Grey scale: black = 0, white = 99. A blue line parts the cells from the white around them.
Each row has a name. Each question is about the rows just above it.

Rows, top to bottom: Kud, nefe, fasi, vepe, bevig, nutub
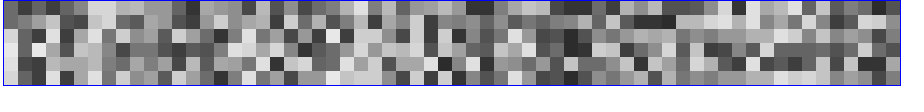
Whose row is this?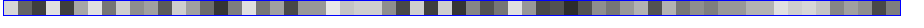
nutub
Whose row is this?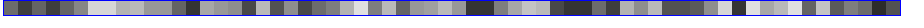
Kud
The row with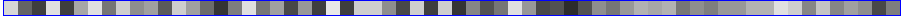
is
fasi
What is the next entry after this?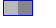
[28]
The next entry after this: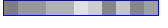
[55]

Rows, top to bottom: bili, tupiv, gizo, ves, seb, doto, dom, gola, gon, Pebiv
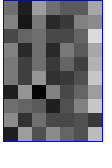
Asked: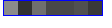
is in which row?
gon
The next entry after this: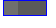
[65]
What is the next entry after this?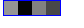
[39]

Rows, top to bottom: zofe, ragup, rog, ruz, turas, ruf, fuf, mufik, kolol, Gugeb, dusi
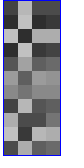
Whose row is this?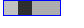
rog
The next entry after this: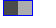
[37]
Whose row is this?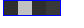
ragup

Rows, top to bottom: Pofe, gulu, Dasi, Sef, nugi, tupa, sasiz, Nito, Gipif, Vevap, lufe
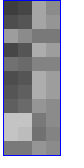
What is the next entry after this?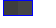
[64]
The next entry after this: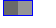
[54]

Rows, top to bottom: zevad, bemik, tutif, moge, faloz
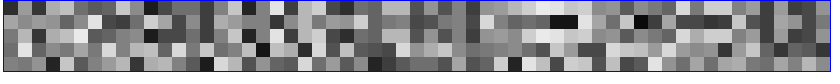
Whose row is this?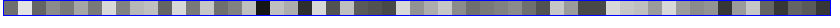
moge
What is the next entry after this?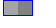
[71]

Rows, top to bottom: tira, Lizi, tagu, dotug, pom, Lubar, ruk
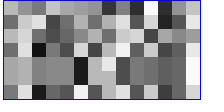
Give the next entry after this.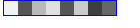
[83]
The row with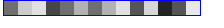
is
Lizi
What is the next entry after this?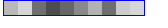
[27]
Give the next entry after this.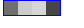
[65]

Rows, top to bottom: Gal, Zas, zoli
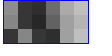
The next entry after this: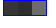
[66]
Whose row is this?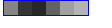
Zas
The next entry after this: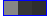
[62]
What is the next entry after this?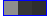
[42]

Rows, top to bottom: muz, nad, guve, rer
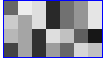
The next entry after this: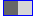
[75]
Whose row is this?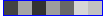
rer
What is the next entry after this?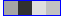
[37]
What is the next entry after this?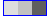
[9]
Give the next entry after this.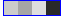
[44]
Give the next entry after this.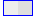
[16]

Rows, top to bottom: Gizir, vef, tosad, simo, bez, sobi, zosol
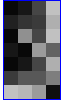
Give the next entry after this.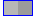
[6]
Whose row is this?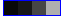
bez
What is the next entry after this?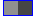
[75]
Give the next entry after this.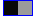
[38]

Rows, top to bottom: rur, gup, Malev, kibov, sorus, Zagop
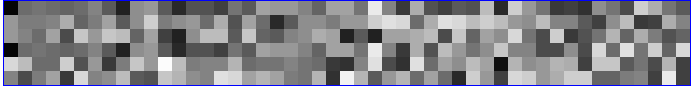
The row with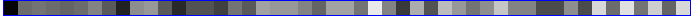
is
kibov
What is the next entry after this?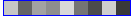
[32]
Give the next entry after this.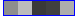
[51]

